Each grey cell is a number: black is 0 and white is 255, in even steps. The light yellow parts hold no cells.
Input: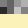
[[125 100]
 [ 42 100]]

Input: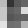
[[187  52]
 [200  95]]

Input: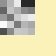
[[145 184]
 [101 196]]

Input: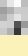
[[196 230]
 [159 176]]

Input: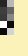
[[ 38 184]
 [ 63  99]]

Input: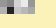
[[150 135]
 [178  36]]

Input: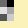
[[106   0]
 [225 167]]

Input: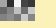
[[165  46]
 [104 133]]
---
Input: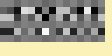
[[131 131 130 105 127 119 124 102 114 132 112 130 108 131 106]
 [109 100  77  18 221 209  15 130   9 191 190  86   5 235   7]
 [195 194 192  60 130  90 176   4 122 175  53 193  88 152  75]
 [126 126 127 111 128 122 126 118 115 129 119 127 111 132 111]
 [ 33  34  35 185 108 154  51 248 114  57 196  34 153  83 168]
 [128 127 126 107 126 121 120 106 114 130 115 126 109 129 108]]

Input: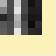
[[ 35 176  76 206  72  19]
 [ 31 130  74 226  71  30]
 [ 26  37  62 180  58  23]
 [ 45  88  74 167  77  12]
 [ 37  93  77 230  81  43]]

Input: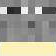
[[126 135 137 127 159 133 142 141]
 [ 66 232  40  49 239 125 242  69]
 [137 140 137 134 147 148 139 135]
 [115 112 136 130 136  88 131 151]
 [135 126 145 138 142 134 130 146]
 [143 127 149 143 137 147 126 145]]

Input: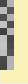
[[179  71]
 [ 88 190]
 [176  81]
 [ 79 195]
 [180  63]
 [ 70 194]
 [ 75 197]
 [ 83 191]
 [177  72]
 [178  69]]

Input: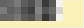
[[243  99 104 122  92  79 119  56  88]
 [213 124  96 105  79  62 133  84 106]
 [242 102 104 119  92  82 120  54  91]]

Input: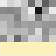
[[137 235 210 223 197 107 194  94]
 [233 137 133 142 189 236  21 153]
 [177 169 169 131 190 206 121 189]
 [147 192 169 149 161 157 163 151]
 [176 198 180 180 185 160 218 144]
 [205 139 202 105 165 210 205 153]]
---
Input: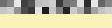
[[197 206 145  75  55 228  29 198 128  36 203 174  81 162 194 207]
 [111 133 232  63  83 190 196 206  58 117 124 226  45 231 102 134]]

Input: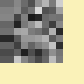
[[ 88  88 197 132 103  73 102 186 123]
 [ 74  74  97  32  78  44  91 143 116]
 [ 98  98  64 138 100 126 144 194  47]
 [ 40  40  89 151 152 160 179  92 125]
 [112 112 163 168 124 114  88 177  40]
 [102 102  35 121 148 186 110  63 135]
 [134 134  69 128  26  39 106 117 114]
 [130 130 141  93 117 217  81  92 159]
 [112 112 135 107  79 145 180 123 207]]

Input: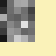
[[ 22 142 203 179 134]
 [ 60 152 142 102 110]
 [ 81 135 115 225 117]
 [173 103  95 116  82]
 [ 50 109 137 111  66]
 [ 28 112 165 169 122]]

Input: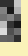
[[ 98  94  45]
 [219  80 110]
 [189  53  23]
 [114 130  84]
 [130  24 177]
 [ 48  48 198]]

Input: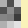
[[176 206 226]
 [133 128  60]
 [ 81 142  89]
 [176  78 212]]

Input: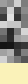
[[209 152 118  85]
 [161 176  62 127]
 [ 20  22  45  54]
 [ 89  44 160 171]
 [116  41 122 213]
 [212 198 198 124]
 [ 58 224  51 120]
 [ 97 208  78 138]
 [157 141 207 124]]
